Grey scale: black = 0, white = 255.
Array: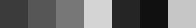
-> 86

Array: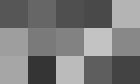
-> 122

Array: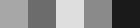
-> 138

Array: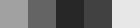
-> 100

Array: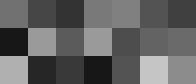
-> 91

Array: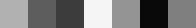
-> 127

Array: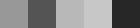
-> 152

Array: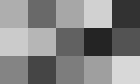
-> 132

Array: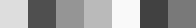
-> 149
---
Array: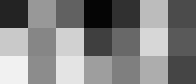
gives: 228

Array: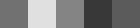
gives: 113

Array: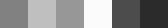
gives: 191

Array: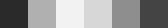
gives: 176

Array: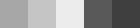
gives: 167

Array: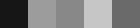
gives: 22
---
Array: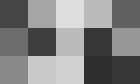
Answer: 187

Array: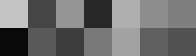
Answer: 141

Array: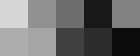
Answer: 24

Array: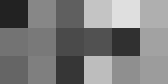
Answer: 223

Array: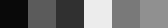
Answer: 121

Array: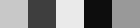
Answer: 13

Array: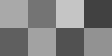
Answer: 197
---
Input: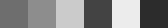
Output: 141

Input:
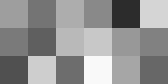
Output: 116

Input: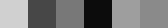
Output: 71

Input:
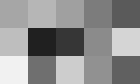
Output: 182

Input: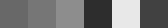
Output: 118

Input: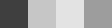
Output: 198
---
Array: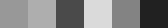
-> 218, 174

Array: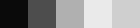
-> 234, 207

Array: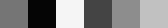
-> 245, 193

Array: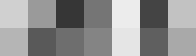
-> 236, 229

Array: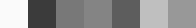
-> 250, 191

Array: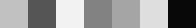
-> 242, 222

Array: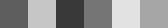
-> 226, 198

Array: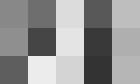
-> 236, 228

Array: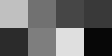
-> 223, 192

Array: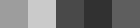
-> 202, 157
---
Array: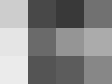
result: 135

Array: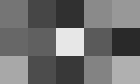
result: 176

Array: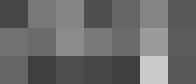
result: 87

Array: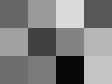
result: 196

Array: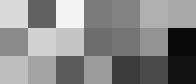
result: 17

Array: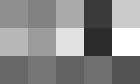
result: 82

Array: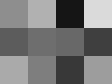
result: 157

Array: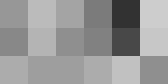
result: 143
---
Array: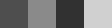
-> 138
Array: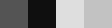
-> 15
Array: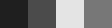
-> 75
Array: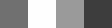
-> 254
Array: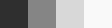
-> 133
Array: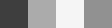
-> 171
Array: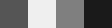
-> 239
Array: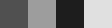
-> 157
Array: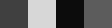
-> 215
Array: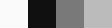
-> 16
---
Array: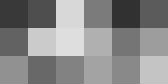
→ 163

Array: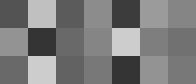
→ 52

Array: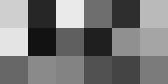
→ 81

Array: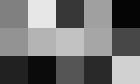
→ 85

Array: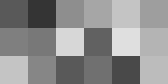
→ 112

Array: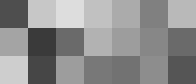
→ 114
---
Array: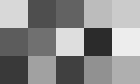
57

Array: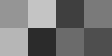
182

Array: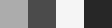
172

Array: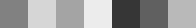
129

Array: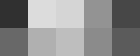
104

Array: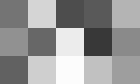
97

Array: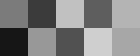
22

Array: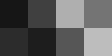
44

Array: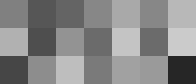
70
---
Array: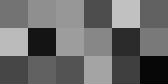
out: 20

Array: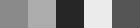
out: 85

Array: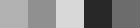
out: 108

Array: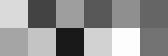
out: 67

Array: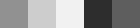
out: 94

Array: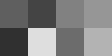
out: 68

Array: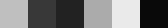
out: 34
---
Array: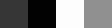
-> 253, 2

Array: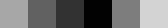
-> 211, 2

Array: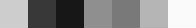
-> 250, 23

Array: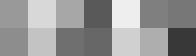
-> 238, 56

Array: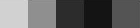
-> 209, 20

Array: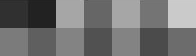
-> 202, 34

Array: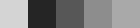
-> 212, 37

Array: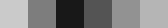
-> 202, 24

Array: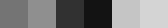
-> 212, 19
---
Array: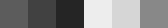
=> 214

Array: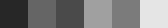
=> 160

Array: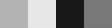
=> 179

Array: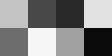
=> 225

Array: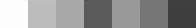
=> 188

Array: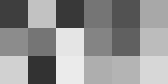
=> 229

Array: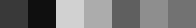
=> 172
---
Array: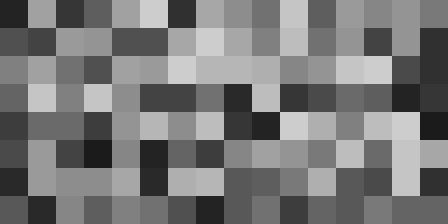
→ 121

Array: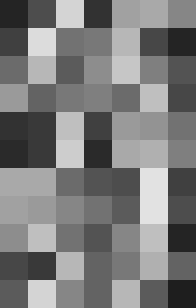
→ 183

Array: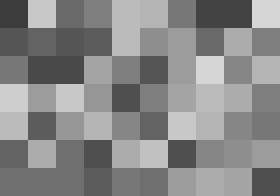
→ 172

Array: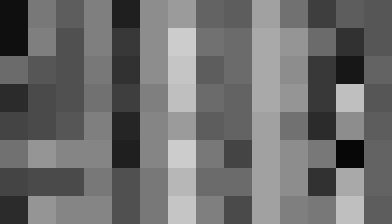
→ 120

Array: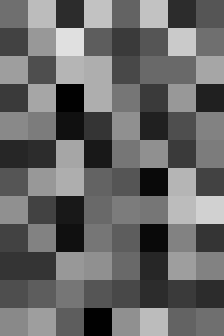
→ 188

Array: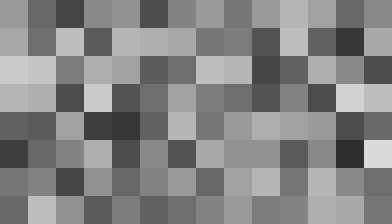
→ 174

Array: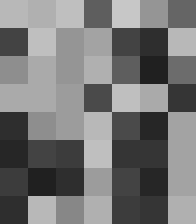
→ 60
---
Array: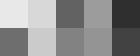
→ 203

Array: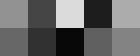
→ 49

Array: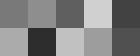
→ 45

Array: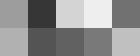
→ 84

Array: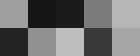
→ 145

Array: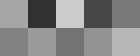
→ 154
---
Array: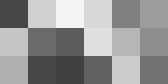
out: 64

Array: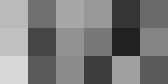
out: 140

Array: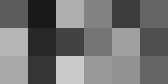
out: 202

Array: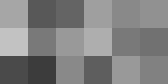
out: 137

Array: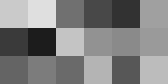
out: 106

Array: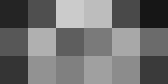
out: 128

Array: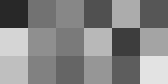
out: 101

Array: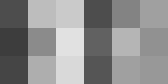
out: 217
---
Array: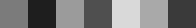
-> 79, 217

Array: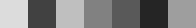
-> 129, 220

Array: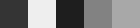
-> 30, 238

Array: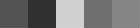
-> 208, 208

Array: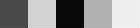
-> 9, 238

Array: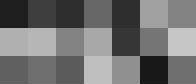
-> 168, 198

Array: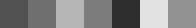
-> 124, 226
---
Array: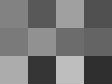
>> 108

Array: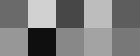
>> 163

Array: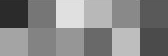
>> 190

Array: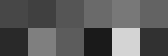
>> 212

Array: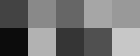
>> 80

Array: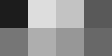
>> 151

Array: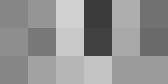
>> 168
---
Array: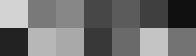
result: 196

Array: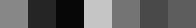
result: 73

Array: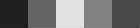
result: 130

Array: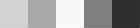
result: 127

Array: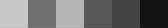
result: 67

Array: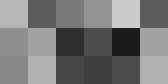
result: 76

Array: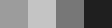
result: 119

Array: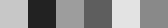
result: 227
